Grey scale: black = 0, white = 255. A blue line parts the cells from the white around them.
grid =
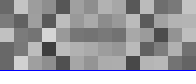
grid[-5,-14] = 105
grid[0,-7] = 178
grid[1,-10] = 189
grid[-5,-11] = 142
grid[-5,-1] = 196
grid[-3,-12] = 116
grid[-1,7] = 172
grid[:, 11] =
[110, 162, 76, 125, 184]
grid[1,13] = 180
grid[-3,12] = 147
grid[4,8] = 173
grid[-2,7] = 157
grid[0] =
[105, 196, 157, 142, 86, 160, 142, 178, 167, 88, 187, 110, 121, 196]
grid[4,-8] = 148
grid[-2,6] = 170
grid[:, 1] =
[196, 97, 123, 121, 209]
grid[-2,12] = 177
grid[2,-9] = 118
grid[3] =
[104, 121, 189, 62, 187, 177, 170, 157, 150, 186, 97, 125, 177, 113]
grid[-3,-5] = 168
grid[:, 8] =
[167, 153, 114, 150, 173]

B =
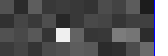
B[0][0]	82
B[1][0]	49
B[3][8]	47
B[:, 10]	[28, 64, 44, 106]
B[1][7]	69
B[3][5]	93
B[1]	[49, 69, 57, 78, 39, 56, 73, 69, 53, 63, 64]
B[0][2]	93
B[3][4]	80
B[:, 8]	[67, 53, 124, 47]
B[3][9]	76

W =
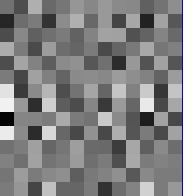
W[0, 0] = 113
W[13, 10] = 209
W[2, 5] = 98
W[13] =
[123, 150, 69, 192, 102, 102, 123, 50, 109, 131, 209, 123, 152]
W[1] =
[38, 109, 123, 51, 140, 176, 104, 153, 68, 167, 34, 162, 87]
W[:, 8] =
[138, 68, 161, 101, 44, 156, 197, 154, 138, 174, 60, 79, 144, 109]
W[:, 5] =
[150, 176, 98, 101, 145, 138, 115, 76, 123, 72, 158, 155, 94, 102]
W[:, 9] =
[136, 167, 81, 121, 152, 142, 129, 102, 84, 85, 167, 169, 88, 131]
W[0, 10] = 96
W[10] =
[113, 124, 160, 102, 118, 158, 106, 105, 60, 167, 95, 138, 109]
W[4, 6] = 87
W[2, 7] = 162
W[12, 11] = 123
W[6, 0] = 226
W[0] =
[113, 77, 175, 105, 118, 150, 135, 153, 138, 136, 96, 115, 142]
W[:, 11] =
[115, 162, 132, 118, 162, 99, 55, 73, 162, 73, 138, 130, 123, 123]
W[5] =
[123, 71, 161, 128, 100, 138, 140, 136, 156, 142, 130, 99, 156]
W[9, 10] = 123
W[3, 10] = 168
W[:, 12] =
[142, 87, 105, 128, 85, 156, 196, 167, 72, 162, 109, 125, 123, 152]
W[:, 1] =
[77, 109, 136, 123, 164, 71, 58, 152, 133, 139, 124, 112, 156, 150]
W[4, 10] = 83
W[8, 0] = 4

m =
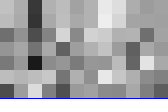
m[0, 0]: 193
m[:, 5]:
[162, 169, 137, 158, 123, 176, 154]
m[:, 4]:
[188, 190, 213, 97, 150, 117, 79]
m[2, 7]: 204
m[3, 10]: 168
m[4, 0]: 121
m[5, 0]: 189
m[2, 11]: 163
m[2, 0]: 111
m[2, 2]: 77
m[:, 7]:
[233, 238, 204, 194, 149, 232, 139]
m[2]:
[111, 146, 77, 132, 213, 137, 210, 204, 177, 179, 111, 163]
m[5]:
[189, 181, 189, 199, 117, 176, 144, 232, 198, 175, 140, 129]
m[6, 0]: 77
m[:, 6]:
[178, 178, 210, 177, 151, 144, 161]
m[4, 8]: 187
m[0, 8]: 221
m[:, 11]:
[162, 160, 163, 153, 169, 129, 94]
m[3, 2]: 115

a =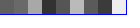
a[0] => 95
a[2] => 168
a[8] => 238
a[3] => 50

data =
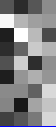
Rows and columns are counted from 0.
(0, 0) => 85
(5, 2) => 175
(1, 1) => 181
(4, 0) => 81
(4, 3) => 142
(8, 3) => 214
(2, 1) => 255
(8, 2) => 121
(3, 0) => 45
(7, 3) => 196
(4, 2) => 45
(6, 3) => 217

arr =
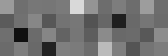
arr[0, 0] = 155
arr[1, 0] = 91
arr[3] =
[107, 126, 105, 34, 127, 123, 109, 187, 127, 84, 116, 124]
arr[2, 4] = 99
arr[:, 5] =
[217, 119, 118, 123]
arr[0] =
[155, 111, 119, 118, 122, 217, 148, 109, 125, 109, 157, 109]
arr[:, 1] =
[111, 113, 16, 126]
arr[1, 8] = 31
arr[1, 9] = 105

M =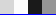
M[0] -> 215
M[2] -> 26
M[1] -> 252

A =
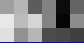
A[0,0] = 159
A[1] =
[232, 187, 213, 131, 6, 141]
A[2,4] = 72
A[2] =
[224, 145, 182, 76, 72, 64]
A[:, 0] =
[159, 232, 224]

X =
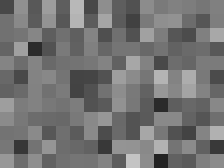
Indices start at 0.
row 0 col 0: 72
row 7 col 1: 124
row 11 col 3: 97
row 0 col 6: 72
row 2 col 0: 113
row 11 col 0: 152
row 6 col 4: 123
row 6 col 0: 98
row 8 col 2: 108
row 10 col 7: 56
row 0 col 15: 128
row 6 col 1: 106
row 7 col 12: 94
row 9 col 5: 91
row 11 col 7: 131
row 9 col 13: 67
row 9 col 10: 167
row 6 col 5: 67
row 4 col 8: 97
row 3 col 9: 117
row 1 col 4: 87
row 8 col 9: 83
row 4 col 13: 102
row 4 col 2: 132
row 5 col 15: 75
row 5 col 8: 158
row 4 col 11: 73
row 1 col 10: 122
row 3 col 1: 160
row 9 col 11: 120
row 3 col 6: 128
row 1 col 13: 108
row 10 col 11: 178
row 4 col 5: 115
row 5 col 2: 131
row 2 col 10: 161
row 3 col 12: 98
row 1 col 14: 86
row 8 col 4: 104

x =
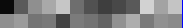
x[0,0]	10
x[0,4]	198
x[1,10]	122
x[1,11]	145
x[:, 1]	[90, 155]
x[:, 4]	[198, 67]
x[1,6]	115
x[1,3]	121
